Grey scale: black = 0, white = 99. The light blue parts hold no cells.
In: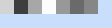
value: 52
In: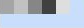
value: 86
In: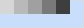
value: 24
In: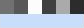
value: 17
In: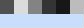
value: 73
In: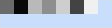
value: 93
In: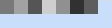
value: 36
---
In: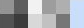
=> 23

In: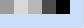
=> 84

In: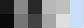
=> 46

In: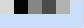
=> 2

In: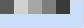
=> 81

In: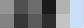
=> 21

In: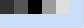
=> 33

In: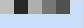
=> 15
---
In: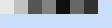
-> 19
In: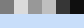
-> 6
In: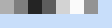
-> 57
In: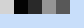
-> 34
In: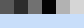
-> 83
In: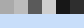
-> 18
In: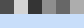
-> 67
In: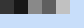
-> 75
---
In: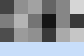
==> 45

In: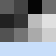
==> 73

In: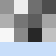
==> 36

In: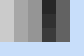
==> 58

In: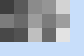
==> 61

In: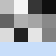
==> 64

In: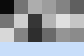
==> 21
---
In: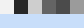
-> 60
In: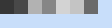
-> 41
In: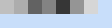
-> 83
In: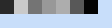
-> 1
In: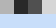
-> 83
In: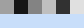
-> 87
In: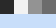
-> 42
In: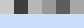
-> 65
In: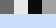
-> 63
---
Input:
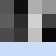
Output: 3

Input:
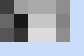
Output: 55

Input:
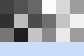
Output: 61

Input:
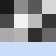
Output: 40

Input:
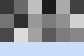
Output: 52

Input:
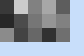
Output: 43

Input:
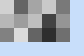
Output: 43
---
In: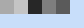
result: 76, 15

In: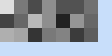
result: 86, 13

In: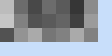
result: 77, 21

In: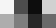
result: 95, 5

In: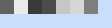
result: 91, 22

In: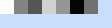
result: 98, 2

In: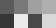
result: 91, 21

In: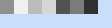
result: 93, 19

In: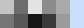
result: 88, 8
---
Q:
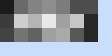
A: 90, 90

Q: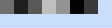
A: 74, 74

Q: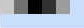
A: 1, 78

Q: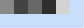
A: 40, 82

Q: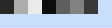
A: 5, 91

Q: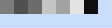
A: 76, 88

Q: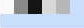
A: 8, 97
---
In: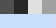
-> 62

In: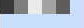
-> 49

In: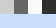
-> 80

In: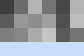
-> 31

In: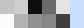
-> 41

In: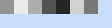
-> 47

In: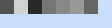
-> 39
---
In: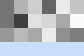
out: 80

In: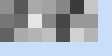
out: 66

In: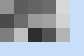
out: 39

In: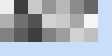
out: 78

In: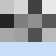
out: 25

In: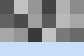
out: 58
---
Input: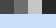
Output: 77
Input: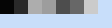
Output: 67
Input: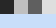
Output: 37
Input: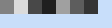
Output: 28
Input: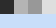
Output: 59
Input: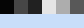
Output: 13
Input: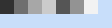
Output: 65
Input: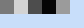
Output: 30
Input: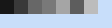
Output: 40
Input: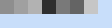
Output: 69
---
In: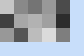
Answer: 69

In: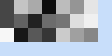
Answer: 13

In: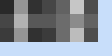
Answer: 34

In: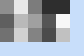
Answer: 62

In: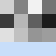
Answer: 37

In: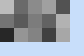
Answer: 48

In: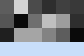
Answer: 43

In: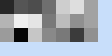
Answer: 89

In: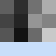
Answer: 58

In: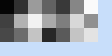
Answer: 94
